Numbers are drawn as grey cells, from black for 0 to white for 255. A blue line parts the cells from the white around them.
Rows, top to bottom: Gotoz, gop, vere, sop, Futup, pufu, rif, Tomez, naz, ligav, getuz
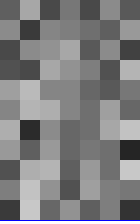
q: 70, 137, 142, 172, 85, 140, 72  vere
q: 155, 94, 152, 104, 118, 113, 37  Tomez
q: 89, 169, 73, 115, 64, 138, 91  Gotoz
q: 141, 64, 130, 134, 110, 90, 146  gop

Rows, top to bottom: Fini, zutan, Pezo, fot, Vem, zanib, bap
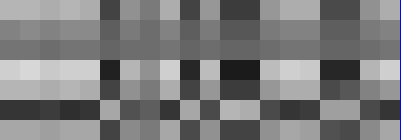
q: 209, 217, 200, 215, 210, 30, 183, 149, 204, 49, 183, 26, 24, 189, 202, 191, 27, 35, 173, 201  fot
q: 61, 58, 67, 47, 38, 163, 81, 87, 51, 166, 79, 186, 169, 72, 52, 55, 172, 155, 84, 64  zanib

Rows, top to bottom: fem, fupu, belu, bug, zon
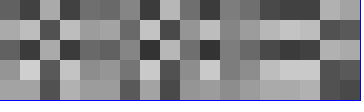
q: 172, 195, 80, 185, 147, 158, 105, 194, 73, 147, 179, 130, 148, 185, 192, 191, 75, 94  fupu
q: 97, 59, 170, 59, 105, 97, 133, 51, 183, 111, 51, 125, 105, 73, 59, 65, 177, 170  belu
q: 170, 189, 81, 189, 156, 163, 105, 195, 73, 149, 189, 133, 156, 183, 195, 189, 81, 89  fupu

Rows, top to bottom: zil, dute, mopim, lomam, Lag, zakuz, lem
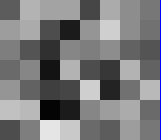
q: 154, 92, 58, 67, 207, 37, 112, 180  Lag
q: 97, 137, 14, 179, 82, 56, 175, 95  lomam
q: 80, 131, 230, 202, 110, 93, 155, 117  lem
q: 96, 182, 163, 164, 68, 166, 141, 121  zil

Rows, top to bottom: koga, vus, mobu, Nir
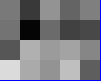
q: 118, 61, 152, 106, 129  koga
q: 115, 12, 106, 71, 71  vus
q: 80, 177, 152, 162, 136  mobu

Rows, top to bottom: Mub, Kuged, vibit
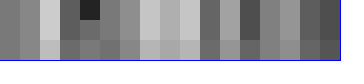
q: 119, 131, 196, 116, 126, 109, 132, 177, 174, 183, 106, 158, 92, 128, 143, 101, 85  vibit
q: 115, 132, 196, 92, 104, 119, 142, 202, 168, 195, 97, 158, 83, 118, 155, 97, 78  Kuged

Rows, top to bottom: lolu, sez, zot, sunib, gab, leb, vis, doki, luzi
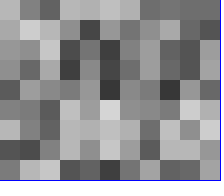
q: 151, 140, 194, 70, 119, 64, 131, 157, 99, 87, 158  zot
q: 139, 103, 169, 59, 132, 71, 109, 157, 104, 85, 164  sunib
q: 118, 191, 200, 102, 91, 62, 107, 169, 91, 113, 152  luzi
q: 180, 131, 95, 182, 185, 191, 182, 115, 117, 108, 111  lolu
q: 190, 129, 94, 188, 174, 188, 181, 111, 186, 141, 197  vis

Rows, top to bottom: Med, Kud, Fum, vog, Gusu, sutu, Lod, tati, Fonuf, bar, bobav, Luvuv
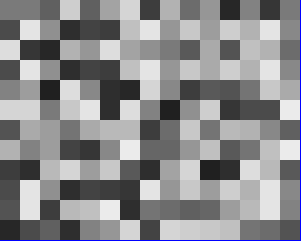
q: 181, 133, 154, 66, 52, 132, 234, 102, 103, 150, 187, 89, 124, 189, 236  tati
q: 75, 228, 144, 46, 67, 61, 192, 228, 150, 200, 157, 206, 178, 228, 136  Kud
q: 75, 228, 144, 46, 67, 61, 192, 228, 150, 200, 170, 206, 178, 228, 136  vog

